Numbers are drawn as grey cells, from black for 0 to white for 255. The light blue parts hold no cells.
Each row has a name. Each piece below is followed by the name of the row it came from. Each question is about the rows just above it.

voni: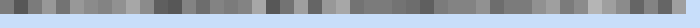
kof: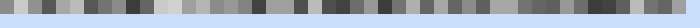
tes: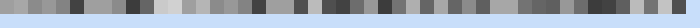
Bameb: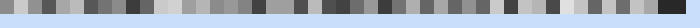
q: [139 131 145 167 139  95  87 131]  voni
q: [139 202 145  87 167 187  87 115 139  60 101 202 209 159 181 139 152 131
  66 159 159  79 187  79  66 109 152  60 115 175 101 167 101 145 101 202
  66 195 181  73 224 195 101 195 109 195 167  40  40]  Bameb

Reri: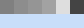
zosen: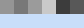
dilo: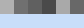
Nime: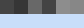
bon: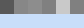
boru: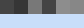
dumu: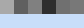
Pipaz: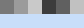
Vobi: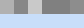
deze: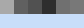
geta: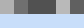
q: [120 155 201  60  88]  zosen
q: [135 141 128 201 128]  bon

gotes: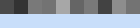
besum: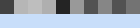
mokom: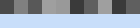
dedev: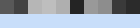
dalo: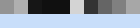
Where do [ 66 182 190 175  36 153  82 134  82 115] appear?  besum
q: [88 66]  dedev
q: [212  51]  dalo
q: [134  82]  besum
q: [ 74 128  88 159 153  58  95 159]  mokom
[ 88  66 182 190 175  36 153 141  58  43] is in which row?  dedev

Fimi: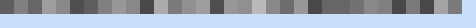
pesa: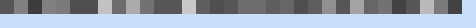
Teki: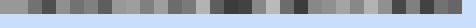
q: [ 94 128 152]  Fimi
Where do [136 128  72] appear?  Fimi
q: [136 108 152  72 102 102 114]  Fimi
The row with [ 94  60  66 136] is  Teki
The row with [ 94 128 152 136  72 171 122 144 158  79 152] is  Fimi

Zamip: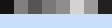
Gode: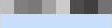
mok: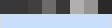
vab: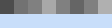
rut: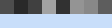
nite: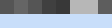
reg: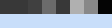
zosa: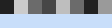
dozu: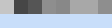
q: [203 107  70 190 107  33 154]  zosa
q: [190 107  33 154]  zosa
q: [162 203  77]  Gode
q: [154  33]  Zamip

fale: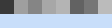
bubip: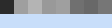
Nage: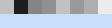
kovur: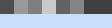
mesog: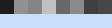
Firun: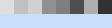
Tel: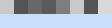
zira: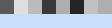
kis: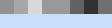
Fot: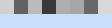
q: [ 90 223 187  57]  zira
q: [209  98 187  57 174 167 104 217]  Fot
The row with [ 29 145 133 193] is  mesog
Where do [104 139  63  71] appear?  mesog
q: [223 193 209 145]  Firun

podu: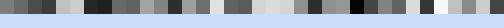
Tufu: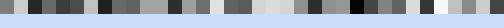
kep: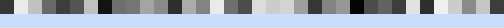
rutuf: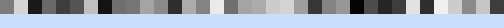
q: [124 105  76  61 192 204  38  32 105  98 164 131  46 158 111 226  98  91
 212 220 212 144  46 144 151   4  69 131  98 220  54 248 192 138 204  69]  podu
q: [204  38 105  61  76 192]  Tufu
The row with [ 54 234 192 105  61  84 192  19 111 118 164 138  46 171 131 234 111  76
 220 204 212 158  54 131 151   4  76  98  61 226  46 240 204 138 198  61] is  kep
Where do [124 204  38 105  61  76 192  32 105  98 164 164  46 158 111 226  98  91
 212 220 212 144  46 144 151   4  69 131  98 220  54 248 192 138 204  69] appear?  Tufu
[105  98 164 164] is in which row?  Tufu

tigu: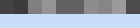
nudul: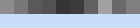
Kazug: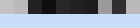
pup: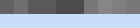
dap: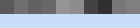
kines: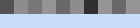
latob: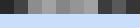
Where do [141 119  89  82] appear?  nudul
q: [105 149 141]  dap
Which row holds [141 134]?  tigu
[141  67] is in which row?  dap

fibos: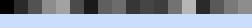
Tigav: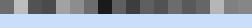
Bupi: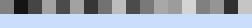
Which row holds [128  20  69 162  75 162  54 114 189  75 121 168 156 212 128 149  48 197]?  Bupi
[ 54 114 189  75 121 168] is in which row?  Bupi
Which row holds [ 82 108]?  Tigav
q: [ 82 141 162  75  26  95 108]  fibos
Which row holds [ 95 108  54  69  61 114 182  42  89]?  fibos
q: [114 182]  fibos

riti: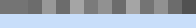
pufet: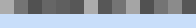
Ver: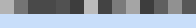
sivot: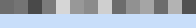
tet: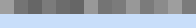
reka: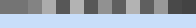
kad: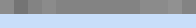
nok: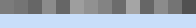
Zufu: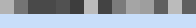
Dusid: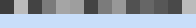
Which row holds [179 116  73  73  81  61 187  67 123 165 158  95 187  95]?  Zufu
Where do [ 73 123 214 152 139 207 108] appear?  sivot
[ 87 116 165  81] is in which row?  pufet
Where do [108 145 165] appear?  sivot

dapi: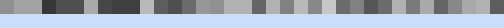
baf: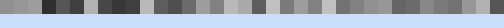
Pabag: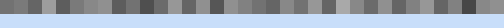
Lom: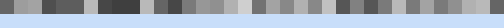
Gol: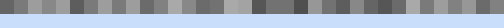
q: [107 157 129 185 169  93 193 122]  baf
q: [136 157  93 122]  Gol
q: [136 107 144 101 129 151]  Pabag
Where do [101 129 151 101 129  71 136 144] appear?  Pabag
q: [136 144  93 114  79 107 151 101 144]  Pabag

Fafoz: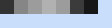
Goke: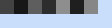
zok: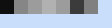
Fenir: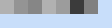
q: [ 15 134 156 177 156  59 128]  zok
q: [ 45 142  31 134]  Goke

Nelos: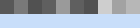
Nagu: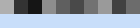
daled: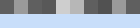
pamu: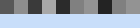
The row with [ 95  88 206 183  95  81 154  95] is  daled
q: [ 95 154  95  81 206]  Nelos
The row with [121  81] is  Nelos

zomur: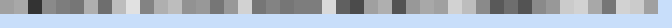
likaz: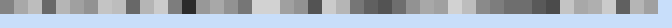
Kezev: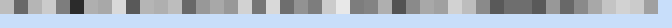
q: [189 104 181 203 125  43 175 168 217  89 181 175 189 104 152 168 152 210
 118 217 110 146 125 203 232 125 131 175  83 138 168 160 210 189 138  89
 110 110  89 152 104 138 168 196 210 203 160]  Kezev
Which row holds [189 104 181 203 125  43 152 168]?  likaz
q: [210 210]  likaz
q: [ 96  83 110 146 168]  likaz
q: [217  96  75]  zomur

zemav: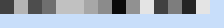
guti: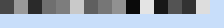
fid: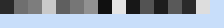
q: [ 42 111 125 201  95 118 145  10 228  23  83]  guti
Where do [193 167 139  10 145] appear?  zemav
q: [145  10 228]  guti
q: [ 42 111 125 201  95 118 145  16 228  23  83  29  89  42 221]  fid
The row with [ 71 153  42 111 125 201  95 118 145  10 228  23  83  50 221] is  guti

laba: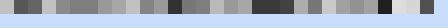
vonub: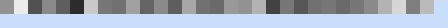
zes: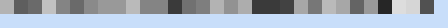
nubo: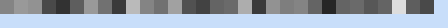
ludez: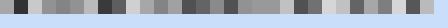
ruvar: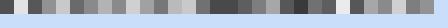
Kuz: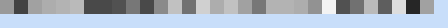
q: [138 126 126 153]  laba
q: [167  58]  laba
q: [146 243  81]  Kuz
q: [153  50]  laba
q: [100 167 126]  ludez
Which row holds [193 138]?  laba
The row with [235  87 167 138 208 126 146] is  ruvar

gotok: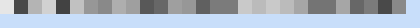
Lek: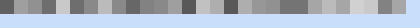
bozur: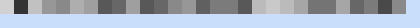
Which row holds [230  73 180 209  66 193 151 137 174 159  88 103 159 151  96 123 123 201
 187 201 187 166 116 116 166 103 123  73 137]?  gotok
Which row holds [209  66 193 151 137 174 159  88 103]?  gotok
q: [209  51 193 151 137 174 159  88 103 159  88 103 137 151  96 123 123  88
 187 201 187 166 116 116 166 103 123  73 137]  bozur

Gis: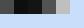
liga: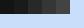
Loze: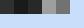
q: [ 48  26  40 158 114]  Loze
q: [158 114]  Loze
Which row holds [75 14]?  Gis

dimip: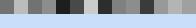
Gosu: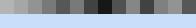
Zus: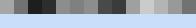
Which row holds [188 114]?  dimip
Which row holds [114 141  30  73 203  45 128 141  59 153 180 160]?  dimip
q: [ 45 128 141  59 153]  dimip
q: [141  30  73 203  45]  dimip

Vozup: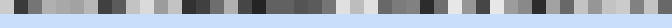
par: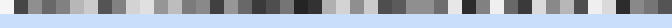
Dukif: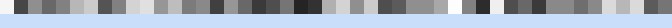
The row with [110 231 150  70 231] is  Vozup
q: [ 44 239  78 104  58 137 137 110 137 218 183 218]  Dukif
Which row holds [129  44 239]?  Dukif

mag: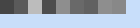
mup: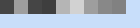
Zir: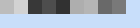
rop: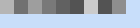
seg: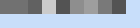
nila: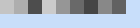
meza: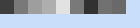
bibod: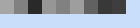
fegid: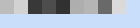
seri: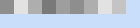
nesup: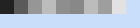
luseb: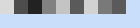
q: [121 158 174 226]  meza
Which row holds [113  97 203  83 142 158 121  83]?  seg
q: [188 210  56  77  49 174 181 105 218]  fegid
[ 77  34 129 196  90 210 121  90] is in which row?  luseb

